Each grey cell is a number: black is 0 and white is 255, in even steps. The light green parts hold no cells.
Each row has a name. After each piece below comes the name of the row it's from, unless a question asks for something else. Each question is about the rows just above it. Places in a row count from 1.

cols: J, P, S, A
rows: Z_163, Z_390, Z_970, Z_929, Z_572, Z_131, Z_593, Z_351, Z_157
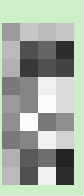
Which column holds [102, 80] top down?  S
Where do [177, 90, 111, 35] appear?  Z_351

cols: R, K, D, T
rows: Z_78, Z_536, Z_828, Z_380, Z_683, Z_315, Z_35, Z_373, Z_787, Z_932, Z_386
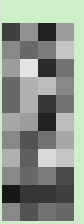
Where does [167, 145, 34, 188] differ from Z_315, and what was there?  2, [156]
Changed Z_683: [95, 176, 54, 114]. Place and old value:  1, [104]
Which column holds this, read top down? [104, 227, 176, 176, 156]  K
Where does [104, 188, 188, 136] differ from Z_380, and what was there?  2, [176]
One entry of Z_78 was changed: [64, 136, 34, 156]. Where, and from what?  2, [145]
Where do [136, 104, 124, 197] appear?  Z_536

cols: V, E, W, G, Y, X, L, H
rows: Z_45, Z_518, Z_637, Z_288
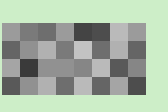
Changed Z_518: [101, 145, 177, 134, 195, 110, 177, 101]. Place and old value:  4, [122]
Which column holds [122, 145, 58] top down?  E

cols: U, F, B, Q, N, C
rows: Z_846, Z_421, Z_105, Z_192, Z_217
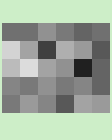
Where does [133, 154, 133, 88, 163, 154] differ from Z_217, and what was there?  1, [121]
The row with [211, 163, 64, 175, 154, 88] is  Z_421

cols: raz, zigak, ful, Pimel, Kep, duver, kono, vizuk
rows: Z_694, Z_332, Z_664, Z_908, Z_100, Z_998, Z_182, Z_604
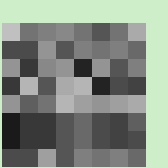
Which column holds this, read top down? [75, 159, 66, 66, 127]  kono
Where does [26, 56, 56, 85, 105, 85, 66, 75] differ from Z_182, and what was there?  6, [75]

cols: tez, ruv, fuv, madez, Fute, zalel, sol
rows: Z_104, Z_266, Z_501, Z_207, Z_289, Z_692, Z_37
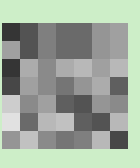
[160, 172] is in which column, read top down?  zalel
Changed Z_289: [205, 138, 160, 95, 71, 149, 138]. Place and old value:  5, [83]
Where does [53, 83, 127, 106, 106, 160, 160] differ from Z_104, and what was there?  6, [149]
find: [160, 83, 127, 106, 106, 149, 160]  Z_266
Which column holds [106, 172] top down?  madez

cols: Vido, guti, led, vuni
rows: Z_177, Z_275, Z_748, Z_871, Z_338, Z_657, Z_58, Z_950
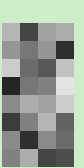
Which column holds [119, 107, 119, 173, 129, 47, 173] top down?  guti
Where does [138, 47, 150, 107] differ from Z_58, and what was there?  3, [138]
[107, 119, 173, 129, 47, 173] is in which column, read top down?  guti
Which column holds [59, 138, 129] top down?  Vido
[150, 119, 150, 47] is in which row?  Z_275

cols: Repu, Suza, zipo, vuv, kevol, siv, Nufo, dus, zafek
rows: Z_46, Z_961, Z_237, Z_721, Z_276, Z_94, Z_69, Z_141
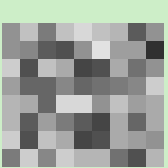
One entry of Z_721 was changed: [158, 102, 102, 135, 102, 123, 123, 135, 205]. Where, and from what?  6, [113]
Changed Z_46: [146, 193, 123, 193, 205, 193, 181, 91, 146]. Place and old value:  5, [216]
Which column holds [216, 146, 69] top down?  kevol

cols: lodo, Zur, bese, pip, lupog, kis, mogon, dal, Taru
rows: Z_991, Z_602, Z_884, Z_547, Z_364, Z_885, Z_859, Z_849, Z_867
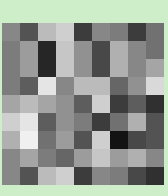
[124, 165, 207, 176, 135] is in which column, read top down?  lodo
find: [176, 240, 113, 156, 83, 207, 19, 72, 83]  Z_859
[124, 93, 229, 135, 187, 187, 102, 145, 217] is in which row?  Z_547
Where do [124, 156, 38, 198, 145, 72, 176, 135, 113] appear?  Z_602
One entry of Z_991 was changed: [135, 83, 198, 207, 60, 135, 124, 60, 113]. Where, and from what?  3, [187]
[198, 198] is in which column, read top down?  pip

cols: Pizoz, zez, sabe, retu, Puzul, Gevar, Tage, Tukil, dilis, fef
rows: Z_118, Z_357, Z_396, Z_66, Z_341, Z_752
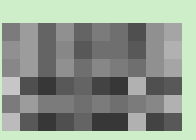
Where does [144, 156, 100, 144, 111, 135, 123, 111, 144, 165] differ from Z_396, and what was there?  1, [135]
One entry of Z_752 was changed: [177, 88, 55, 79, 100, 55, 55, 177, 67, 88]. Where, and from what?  1, [187]
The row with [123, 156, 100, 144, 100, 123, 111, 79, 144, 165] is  Z_118
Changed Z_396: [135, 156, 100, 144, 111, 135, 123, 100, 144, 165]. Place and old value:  8, [111]
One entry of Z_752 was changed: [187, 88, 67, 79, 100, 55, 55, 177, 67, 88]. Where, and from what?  3, [55]
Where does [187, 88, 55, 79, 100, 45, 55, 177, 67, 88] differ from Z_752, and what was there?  6, [55]
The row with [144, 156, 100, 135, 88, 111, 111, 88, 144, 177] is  Z_357

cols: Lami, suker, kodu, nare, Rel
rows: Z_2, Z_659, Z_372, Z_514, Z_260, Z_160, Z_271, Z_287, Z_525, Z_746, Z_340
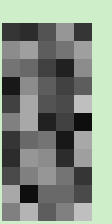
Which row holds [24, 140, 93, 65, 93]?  Z_514
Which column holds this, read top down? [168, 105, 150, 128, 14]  suker
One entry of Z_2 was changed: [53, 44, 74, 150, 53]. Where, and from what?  3, [83]
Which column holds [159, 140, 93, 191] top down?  Rel
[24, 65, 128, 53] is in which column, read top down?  Lami
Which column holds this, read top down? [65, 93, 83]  kodu

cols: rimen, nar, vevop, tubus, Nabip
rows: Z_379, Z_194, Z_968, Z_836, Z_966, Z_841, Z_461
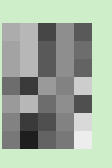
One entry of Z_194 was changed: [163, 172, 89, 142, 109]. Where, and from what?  2, [183]
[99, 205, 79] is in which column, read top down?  Nabip
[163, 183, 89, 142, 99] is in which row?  Z_968
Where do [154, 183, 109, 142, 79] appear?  Z_966
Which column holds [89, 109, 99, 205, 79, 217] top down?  Nabip
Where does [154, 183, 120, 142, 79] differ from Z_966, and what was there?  3, [109]

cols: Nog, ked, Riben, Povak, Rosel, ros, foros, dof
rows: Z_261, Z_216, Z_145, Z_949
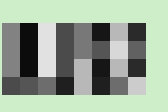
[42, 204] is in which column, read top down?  dof
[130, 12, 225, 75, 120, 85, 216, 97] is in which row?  Z_216

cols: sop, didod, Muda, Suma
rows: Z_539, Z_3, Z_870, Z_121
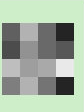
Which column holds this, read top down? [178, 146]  didod
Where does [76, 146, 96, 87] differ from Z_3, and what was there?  3, [105]
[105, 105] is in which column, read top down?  Muda
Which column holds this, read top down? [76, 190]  sop
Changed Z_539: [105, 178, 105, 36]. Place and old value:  1, [96]

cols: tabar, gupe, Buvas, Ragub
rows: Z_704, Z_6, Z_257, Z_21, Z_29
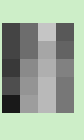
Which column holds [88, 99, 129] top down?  Ragub
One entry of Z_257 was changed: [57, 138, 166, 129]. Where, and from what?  3, [175]
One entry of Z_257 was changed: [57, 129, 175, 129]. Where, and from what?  2, [138]
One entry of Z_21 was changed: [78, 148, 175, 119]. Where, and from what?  3, [185]
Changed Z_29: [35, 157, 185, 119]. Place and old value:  1, [25]
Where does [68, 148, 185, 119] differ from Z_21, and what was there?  1, [78]

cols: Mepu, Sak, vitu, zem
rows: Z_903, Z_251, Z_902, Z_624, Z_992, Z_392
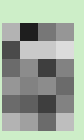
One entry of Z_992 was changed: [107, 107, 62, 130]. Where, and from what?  2, [95]
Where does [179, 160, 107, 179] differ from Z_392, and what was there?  4, [190]
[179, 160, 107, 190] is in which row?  Z_392
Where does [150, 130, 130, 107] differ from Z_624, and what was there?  3, [140]
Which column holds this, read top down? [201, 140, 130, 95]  Sak
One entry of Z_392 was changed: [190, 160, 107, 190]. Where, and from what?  1, [179]

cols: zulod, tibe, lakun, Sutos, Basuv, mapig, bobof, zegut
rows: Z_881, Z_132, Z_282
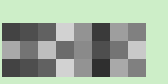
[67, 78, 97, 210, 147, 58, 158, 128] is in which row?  Z_881
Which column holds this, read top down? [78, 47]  mapig

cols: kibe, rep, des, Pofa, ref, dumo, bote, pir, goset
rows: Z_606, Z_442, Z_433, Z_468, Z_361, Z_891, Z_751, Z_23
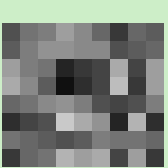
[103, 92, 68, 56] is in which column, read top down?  pir
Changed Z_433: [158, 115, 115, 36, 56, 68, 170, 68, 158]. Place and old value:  2, [125]
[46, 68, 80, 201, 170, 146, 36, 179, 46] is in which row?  Z_891
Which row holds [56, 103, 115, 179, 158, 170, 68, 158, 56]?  Z_23
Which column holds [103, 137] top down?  dumo

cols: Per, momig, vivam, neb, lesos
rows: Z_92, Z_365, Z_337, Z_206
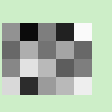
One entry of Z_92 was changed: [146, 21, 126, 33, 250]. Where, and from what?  2, [11]
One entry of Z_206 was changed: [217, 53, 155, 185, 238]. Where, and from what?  2, [44]
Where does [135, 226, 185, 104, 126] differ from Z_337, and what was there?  4, [93]
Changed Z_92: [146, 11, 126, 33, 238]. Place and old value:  5, [250]

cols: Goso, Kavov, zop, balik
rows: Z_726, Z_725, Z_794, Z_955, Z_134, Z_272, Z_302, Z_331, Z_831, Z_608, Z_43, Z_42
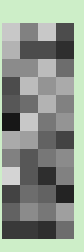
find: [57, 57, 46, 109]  Z_42
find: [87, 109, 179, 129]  Z_134

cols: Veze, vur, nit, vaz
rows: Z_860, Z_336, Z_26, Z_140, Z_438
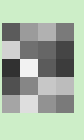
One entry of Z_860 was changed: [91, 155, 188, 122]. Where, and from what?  3, [177]
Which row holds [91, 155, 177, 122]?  Z_860
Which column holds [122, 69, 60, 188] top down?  vaz
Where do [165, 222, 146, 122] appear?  Z_438
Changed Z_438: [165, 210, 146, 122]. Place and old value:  2, [222]

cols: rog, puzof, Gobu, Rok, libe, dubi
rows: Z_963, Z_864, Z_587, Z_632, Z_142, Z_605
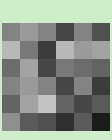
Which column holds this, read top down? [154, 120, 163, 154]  puzof
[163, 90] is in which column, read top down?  puzof
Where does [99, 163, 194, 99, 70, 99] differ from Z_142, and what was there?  6, [90]
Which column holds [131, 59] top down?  Gobu
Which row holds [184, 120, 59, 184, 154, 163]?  Z_864
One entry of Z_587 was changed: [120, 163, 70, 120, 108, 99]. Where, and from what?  1, [108]
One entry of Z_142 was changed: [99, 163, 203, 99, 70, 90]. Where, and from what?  3, [194]

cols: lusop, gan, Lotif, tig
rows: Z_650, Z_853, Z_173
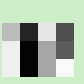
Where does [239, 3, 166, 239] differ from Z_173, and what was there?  4, [249]
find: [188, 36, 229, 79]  Z_650
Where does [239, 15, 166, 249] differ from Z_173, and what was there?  2, [3]

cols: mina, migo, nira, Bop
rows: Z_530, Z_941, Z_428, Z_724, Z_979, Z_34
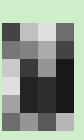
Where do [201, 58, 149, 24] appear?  Z_428
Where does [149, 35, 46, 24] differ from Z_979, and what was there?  1, [161]
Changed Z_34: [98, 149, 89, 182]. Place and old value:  1, [109]
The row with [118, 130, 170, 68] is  Z_941
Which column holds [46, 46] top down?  nira

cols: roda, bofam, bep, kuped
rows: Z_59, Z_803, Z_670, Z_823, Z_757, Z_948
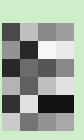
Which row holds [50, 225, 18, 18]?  Z_757
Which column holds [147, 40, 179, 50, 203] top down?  roda
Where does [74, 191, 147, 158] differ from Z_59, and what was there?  3, [137]
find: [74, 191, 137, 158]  Z_59
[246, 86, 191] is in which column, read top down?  bep

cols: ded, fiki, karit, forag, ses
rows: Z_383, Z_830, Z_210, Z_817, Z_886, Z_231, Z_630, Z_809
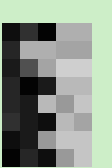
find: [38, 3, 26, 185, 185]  Z_817
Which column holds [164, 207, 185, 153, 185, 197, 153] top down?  forag
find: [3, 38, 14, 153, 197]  Z_809

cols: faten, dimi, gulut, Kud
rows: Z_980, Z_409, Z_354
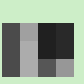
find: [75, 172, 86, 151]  Z_354
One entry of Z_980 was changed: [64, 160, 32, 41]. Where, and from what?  1, [75]
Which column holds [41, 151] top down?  Kud
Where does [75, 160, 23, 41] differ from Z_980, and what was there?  3, [32]
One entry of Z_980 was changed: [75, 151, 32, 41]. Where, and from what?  2, [160]
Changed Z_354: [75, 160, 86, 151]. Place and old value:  2, [172]

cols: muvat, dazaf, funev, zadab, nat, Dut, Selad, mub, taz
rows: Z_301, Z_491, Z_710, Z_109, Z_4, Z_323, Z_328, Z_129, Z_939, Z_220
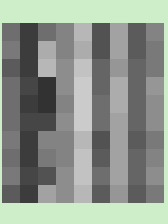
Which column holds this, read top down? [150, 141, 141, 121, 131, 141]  taz
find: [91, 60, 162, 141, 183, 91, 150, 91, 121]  Z_220
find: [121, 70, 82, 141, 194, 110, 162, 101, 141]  Z_939

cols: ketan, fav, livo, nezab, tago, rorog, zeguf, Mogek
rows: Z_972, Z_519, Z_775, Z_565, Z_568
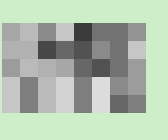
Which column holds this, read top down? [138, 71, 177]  livo

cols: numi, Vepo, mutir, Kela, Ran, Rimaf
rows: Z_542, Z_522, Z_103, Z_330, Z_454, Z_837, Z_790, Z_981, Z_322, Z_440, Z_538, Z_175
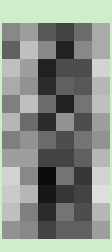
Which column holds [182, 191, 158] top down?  Rimaf
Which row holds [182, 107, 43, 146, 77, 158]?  Z_837
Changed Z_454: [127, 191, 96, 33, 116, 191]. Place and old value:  3, [107]

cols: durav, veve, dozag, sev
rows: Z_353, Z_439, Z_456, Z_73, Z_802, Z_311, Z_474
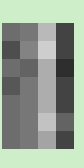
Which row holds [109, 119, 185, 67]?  Z_353
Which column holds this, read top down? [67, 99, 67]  sev
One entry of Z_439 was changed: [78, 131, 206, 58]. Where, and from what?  4, [67]
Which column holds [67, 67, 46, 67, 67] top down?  sev
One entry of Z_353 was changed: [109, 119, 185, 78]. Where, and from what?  4, [67]

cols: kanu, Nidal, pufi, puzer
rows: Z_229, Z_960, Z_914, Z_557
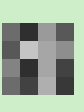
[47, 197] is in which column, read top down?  Nidal
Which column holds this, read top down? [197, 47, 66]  Nidal

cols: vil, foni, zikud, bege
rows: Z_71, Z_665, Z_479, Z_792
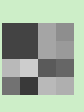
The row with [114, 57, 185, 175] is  Z_792
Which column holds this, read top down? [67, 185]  vil
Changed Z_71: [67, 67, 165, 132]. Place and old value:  4, [142]
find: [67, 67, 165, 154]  Z_665

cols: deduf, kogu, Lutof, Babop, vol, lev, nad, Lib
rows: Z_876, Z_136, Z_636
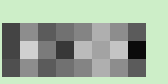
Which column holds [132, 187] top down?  vol
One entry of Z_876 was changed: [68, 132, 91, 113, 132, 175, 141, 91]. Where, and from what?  2, [141]

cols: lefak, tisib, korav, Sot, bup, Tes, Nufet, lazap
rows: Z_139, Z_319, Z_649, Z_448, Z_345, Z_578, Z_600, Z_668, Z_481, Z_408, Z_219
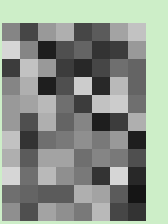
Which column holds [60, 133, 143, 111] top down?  bup
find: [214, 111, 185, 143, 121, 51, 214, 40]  Z_481

